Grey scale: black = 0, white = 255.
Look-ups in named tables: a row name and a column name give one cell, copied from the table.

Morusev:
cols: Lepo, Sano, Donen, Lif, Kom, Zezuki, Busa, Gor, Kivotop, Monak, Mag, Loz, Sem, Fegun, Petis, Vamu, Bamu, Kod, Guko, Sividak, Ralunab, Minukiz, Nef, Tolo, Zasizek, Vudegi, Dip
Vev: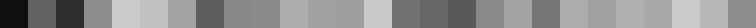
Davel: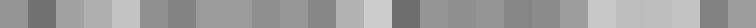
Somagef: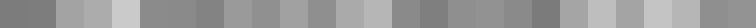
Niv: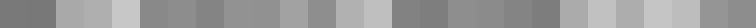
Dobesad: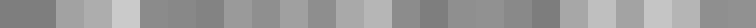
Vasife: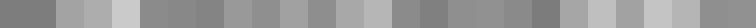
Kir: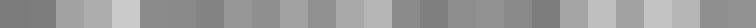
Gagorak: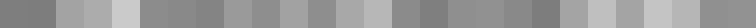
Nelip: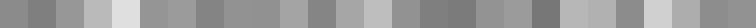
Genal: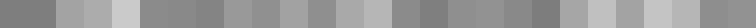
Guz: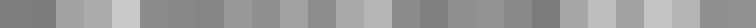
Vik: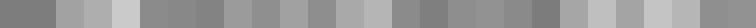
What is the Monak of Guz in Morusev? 143
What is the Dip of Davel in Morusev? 157
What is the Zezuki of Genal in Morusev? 139
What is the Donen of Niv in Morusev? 169
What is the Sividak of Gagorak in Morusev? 125
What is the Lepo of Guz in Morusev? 126
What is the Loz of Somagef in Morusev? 143

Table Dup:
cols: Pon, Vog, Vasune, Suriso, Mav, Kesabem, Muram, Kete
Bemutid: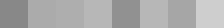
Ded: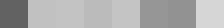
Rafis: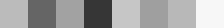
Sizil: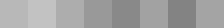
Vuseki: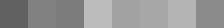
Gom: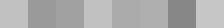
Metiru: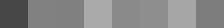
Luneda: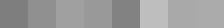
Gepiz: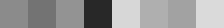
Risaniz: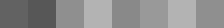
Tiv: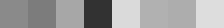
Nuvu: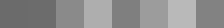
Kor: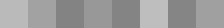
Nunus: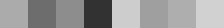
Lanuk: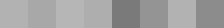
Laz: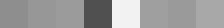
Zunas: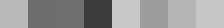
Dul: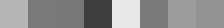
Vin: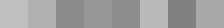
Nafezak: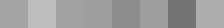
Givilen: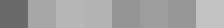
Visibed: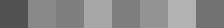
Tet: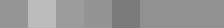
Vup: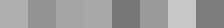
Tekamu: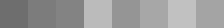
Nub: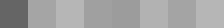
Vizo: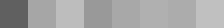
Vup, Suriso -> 169
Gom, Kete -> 198
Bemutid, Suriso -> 183
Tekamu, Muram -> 193
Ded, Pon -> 98
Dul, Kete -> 148
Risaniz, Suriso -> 179
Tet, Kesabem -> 145
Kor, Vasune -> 131
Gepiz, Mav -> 215

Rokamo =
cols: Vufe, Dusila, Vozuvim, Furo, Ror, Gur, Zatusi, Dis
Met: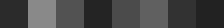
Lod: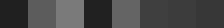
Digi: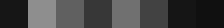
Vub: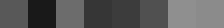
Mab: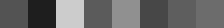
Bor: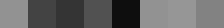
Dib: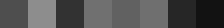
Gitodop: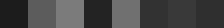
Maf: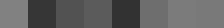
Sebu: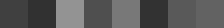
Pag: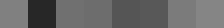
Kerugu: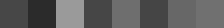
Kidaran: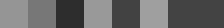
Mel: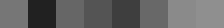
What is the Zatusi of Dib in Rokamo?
38
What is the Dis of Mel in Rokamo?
143
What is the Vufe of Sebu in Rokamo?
64
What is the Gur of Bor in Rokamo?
146
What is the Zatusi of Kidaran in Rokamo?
67
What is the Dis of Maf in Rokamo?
121
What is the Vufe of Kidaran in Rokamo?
149
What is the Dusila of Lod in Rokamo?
92
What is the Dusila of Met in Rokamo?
137
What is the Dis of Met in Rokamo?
34
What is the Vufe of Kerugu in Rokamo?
71
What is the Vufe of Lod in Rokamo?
32
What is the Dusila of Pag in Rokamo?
39
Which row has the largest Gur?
Kidaran

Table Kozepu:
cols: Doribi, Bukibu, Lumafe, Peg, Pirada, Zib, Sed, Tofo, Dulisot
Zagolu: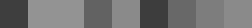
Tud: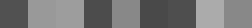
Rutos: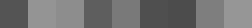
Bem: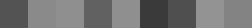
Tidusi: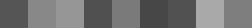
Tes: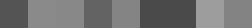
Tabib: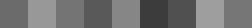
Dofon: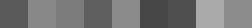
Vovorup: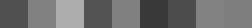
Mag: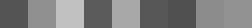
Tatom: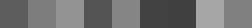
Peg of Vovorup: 83
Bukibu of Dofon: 136
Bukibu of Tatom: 125
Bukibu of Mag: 144
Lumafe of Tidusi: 150
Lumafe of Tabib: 116
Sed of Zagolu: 104
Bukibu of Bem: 138
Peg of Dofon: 95
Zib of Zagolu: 61
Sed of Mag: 80
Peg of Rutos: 94
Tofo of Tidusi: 169

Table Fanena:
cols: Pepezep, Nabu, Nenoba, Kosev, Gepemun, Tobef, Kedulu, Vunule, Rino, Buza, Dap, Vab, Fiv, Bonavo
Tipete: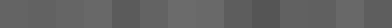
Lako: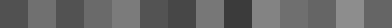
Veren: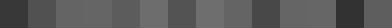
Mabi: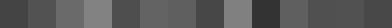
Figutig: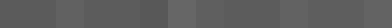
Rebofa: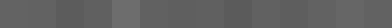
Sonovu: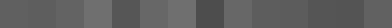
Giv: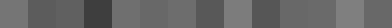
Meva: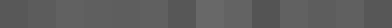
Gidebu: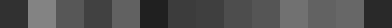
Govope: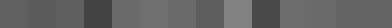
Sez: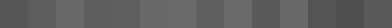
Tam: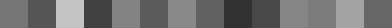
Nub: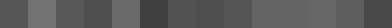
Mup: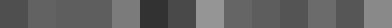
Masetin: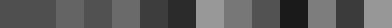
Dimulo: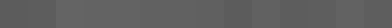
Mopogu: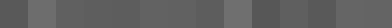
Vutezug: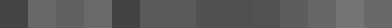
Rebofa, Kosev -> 96
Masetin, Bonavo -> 151
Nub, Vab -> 103
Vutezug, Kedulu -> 90
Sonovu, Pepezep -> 96
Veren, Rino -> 100
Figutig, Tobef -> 88
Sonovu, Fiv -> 84
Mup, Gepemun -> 123
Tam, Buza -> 72
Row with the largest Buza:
Lako

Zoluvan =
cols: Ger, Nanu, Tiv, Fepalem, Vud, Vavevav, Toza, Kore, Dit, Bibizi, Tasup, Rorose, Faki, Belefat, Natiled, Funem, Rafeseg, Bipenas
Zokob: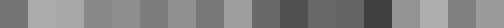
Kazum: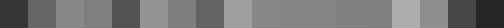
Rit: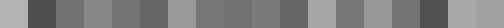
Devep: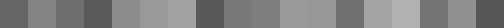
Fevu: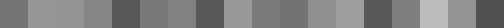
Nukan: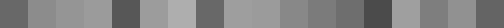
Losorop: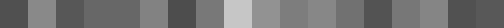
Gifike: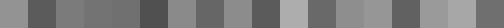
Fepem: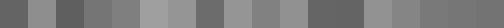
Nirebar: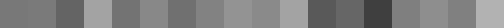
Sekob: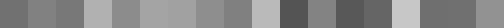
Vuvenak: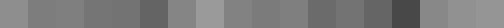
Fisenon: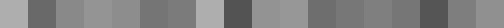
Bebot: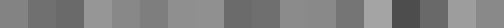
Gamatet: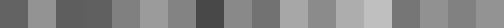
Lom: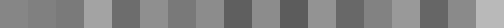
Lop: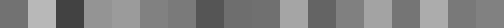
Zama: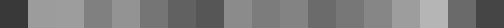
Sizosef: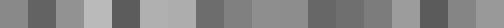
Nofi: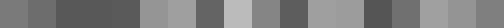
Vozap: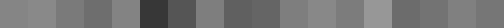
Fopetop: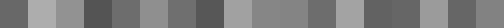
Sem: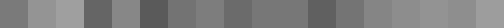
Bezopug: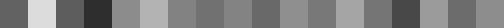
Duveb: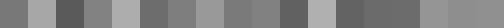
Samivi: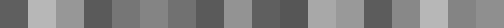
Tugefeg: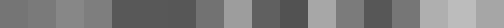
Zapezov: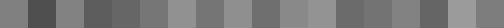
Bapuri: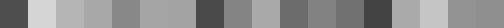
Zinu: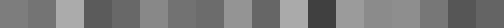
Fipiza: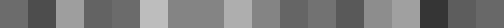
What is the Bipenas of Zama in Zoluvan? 69
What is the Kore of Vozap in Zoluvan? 126
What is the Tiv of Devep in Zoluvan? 111
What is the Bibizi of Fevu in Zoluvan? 122
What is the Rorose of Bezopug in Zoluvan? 120
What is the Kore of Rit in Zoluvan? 118
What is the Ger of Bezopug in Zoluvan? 98
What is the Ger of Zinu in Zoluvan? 125
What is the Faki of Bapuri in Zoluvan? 113
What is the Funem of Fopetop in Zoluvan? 155
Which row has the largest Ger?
Rit

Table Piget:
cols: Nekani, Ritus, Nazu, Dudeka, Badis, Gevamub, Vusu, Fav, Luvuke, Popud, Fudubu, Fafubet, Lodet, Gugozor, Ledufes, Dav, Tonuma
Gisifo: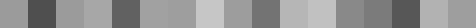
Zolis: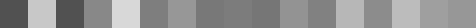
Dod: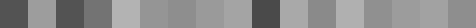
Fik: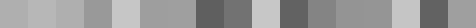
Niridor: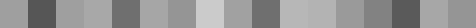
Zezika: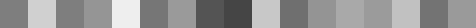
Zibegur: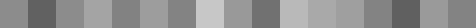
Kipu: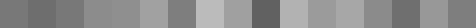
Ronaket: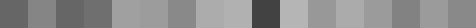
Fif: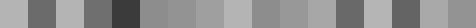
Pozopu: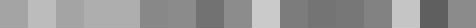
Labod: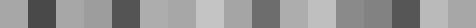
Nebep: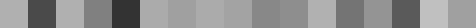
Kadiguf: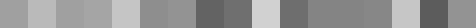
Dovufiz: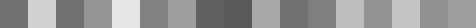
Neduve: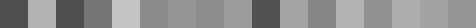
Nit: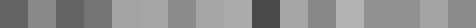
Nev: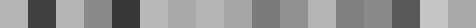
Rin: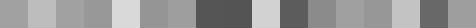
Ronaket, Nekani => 102
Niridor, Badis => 111
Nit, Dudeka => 116
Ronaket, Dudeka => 111
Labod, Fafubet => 191
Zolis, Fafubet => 129
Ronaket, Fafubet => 152
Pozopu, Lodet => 119
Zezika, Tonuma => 154
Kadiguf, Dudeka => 165
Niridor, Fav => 203
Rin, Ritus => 189
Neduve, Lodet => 179
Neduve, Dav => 163
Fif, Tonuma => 147
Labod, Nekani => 167
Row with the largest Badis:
Zezika

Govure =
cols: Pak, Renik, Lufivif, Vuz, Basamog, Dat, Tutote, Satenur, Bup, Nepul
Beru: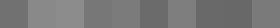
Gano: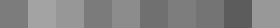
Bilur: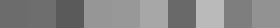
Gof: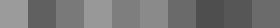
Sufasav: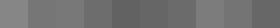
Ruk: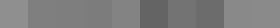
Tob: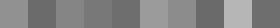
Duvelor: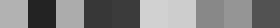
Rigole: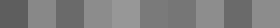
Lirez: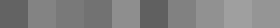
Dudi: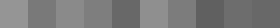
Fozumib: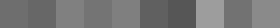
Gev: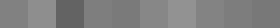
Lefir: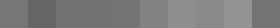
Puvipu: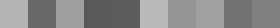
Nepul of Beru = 122
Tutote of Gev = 146
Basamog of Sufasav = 98
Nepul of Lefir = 115
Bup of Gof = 86
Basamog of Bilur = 152
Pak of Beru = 113
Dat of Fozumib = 96
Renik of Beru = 137
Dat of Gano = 112
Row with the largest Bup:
Tob

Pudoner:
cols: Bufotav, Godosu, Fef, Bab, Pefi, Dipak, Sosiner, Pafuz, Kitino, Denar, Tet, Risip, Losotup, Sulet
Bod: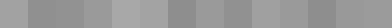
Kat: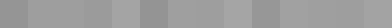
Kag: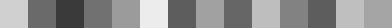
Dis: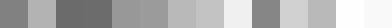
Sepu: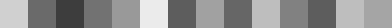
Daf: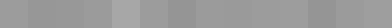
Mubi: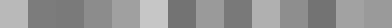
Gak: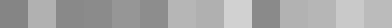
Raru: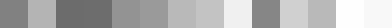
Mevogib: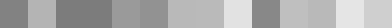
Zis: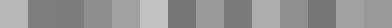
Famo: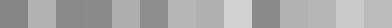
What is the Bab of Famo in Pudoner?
138
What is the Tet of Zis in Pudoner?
144
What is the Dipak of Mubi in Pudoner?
198
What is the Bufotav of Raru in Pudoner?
129
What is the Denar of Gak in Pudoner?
138
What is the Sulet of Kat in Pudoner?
163
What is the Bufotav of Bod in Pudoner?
162
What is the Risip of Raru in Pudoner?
185
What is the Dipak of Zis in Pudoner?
193
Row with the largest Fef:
Kat

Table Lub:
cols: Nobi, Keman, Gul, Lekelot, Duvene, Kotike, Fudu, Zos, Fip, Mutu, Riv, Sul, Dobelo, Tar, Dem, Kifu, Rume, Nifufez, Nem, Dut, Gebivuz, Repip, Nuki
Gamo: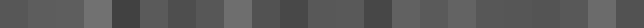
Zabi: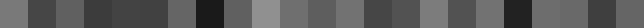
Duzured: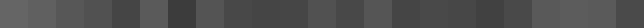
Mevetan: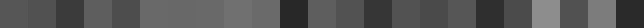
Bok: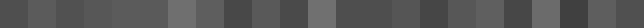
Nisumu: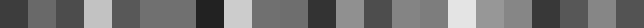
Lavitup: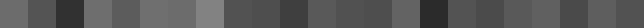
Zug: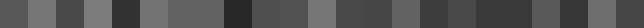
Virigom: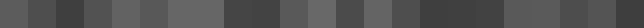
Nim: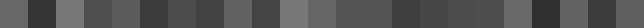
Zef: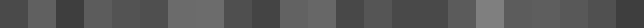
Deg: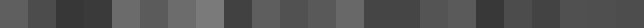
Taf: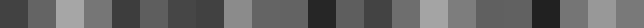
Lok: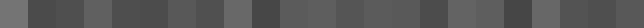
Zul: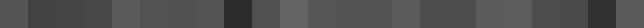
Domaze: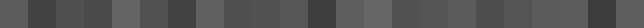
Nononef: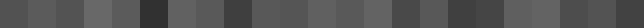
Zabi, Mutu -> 144
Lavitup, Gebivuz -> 74
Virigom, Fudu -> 102
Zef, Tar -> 85
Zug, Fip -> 39
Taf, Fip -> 139
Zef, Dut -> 94
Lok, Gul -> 79

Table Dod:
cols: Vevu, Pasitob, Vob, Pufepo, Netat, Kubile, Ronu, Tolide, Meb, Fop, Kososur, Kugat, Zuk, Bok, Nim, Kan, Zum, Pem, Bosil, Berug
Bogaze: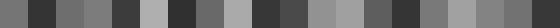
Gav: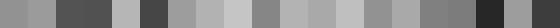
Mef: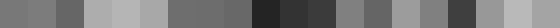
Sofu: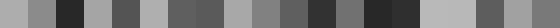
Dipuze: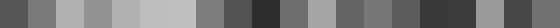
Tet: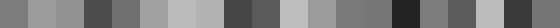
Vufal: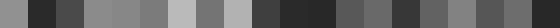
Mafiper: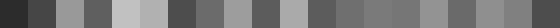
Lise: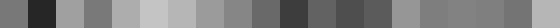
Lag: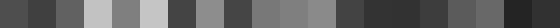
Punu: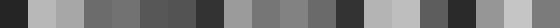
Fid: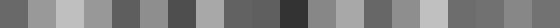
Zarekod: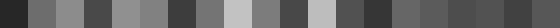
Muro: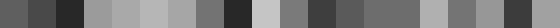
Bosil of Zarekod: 65
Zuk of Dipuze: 100
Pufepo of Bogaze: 124
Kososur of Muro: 122
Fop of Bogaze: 55
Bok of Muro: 109
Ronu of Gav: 157
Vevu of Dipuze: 86

